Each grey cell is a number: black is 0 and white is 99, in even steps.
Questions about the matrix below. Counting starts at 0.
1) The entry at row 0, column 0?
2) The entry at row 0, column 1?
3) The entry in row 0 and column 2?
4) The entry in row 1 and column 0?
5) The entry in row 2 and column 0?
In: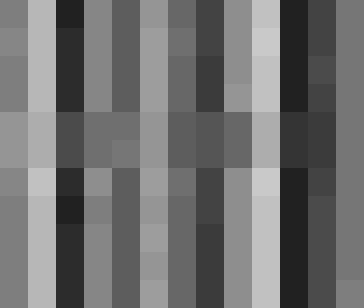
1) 49
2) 71
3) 13
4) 52
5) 49

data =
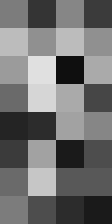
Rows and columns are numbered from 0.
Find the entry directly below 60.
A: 41
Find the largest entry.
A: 87
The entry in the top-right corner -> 23
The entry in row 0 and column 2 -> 52
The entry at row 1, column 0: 73
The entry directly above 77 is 63
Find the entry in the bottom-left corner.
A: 48
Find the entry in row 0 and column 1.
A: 20
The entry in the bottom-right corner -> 10
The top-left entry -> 48

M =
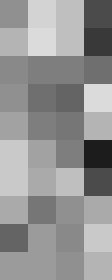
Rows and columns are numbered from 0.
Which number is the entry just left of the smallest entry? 49
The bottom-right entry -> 70
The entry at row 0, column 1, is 82
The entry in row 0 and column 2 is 74
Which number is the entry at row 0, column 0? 56
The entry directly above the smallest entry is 70
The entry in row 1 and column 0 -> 70
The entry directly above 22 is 29
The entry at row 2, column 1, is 49
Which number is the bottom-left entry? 60

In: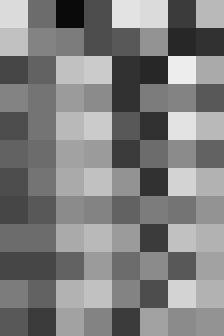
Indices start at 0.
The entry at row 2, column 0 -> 27
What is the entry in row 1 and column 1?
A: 51
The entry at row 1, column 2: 48
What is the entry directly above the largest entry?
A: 15
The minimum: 4
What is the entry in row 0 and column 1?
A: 42
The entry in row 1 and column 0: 75
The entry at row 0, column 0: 85
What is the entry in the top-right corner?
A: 72
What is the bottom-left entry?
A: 34
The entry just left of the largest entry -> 15
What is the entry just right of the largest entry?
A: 66
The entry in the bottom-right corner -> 57
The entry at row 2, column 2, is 75
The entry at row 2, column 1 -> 38
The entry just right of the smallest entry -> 30
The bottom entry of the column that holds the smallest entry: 63

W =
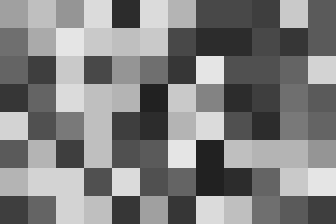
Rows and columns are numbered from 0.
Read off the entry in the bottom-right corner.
24
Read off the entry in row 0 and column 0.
62
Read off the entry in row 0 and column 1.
74
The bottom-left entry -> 24
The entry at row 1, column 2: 89
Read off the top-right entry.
35
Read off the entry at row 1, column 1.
66
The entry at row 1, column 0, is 43
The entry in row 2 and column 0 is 39
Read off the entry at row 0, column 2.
58
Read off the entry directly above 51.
89
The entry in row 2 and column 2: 78
